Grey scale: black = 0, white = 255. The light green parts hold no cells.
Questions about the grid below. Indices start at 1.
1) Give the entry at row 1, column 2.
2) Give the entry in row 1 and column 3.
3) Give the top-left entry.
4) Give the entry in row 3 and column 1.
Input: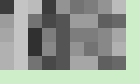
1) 196
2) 187
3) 60
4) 166

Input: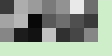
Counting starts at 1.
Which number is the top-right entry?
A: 110
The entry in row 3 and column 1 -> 134
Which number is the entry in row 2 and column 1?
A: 164
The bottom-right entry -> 134
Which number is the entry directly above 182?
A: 173
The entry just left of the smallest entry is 182

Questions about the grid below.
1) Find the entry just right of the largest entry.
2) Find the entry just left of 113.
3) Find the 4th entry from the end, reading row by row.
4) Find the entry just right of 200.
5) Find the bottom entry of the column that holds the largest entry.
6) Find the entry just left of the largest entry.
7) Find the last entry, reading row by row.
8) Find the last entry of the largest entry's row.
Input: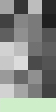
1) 74
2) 189
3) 210
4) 220
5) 165
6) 200
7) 65
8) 84

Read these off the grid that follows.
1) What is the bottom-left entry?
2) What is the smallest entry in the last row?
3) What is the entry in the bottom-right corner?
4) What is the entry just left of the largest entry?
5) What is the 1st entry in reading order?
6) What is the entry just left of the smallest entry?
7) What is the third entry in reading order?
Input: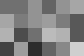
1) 66
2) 44
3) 207
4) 136
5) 112
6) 157
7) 147

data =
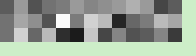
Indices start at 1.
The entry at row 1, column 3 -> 82
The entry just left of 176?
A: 154
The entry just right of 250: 123
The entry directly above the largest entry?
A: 123
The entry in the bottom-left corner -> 114
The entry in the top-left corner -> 92
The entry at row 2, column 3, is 143
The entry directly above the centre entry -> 133
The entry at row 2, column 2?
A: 166
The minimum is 27
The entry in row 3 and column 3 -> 103

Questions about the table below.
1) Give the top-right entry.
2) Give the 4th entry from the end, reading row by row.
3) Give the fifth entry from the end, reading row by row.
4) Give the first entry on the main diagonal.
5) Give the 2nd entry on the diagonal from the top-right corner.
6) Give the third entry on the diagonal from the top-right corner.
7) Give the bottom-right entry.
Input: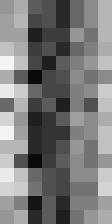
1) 182
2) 31
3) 92
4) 150
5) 139
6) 150
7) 172

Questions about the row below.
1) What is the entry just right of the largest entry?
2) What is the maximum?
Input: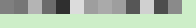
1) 158
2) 220

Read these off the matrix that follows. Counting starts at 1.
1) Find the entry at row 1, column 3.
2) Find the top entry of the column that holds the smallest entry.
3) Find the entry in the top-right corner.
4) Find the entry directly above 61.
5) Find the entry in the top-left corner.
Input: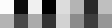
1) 240
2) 0
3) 191
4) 41
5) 252

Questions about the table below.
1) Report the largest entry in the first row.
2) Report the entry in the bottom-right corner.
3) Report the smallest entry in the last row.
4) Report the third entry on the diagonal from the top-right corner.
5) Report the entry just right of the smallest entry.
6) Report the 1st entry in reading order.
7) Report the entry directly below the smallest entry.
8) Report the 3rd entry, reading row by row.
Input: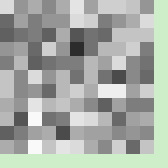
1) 228
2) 196
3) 105
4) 196
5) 114
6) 219
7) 125
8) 172

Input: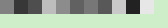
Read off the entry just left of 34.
201
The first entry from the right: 231
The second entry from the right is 34

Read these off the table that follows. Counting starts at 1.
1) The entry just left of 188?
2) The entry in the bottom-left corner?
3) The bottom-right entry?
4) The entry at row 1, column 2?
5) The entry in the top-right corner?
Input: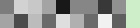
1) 75
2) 164
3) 95
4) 210
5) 145

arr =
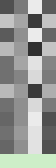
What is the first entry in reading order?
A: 80
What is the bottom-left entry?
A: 102
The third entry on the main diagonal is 235
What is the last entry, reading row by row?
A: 80
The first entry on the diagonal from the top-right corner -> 91
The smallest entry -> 48
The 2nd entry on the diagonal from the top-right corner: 58
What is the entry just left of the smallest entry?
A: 154
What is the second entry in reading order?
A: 122
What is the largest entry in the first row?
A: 235

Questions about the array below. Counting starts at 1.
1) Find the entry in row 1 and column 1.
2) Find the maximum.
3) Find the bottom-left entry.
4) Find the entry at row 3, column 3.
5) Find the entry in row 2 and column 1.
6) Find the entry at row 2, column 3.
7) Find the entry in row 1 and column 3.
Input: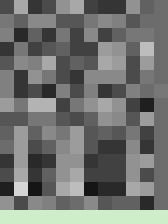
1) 75
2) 213
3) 146
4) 97
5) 119
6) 137
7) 53

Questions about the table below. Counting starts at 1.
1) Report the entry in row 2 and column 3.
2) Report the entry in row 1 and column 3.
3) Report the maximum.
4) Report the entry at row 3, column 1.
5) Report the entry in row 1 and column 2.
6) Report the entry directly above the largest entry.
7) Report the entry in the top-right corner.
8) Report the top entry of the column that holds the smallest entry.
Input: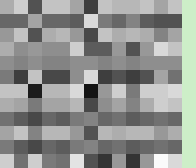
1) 164
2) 82
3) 250
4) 152
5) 206
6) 113
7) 195
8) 62

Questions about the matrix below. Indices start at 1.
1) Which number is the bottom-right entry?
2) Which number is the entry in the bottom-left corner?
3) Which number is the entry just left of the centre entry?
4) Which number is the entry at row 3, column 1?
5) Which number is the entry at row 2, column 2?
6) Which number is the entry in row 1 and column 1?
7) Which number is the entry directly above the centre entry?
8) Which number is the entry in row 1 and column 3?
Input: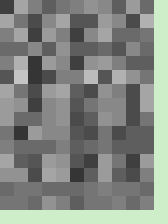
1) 127
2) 117
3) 146
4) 127
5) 117
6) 63
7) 94
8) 127
